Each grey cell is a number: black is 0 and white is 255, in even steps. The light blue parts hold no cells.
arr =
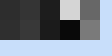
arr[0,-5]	45
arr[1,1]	56
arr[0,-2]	213
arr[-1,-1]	122

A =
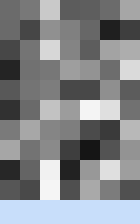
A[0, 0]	107
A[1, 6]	62
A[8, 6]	158
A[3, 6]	218
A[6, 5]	58
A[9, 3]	79
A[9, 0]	86
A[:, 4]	[94, 103, 93, 147, 72, 244, 75, 21, 152, 169]
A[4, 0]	88
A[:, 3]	[92, 128, 132, 158, 72, 156, 126, 62, 34, 79]
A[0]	[107, 120, 201, 92, 94, 107, 166]
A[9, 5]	124
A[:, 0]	[107, 106, 71, 36, 88, 49, 122, 166, 39, 86]
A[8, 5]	223
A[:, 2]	[201, 144, 215, 119, 125, 194, 133, 138, 241, 245]
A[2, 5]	163
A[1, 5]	31
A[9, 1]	73
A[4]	[88, 116, 125, 72, 72, 143, 92]
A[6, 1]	167
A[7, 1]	115

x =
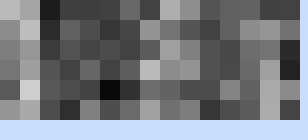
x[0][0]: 185
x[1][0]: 140
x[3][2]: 84
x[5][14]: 68
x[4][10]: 76
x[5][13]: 171
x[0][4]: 62
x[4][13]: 170
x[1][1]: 189
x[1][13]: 149
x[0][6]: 104
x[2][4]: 69
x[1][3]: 96
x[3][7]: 186
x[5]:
[149, 169, 77, 47, 128, 78, 107, 161, 112, 125, 54, 77, 91, 171, 68]
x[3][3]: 66
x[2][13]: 115
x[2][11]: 72
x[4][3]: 77
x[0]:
[185, 164, 28, 63, 62, 65, 104, 66, 174, 142, 84, 96, 99, 65, 66]
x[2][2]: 59
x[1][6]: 70
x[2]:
[126, 150, 59, 82, 69, 76, 66, 91, 159, 128, 81, 72, 109, 115, 43]

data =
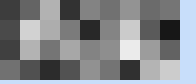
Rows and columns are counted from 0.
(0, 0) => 61
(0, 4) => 131
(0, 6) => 147
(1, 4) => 40
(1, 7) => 90
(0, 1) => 100
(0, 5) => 113
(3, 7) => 180
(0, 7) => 107
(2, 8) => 98

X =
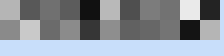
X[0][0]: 181
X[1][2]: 107
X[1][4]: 54
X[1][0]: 138
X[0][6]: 79
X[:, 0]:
[181, 138]
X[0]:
[181, 88, 112, 92, 17, 185, 79, 124, 114, 234, 35]
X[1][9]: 20

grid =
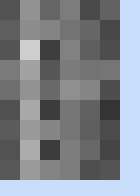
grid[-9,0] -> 83
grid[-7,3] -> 129
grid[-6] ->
[122, 162, 86, 123, 115, 117]
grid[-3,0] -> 91
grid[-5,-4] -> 105
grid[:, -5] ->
[146, 141, 206, 162, 146, 168, 153, 172, 154]
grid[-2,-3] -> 125
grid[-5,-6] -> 111
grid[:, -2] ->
[73, 102, 94, 115, 133, 97, 95, 103, 79]
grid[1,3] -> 115
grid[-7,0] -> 84
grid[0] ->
[83, 146, 101, 124, 73, 98]

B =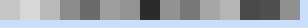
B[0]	198
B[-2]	79
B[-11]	107
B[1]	215

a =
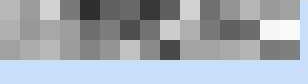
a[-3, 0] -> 183
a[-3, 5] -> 97
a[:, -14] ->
[155, 152, 172]
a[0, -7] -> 94
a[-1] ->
[161, 172, 184, 156, 131, 148, 193, 137, 72, 163, 163, 170, 180, 123, 127]
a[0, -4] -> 147
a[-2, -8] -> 114
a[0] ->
[183, 155, 210, 121, 47, 97, 105, 56, 94, 209, 112, 147, 181, 154, 162]
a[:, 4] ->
[47, 110, 131]
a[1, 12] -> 109
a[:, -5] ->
[112, 121, 163]
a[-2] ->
[176, 152, 167, 158, 110, 125, 79, 114, 204, 175, 121, 97, 109, 246, 250]

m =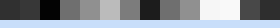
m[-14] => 48
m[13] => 46
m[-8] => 124
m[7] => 28
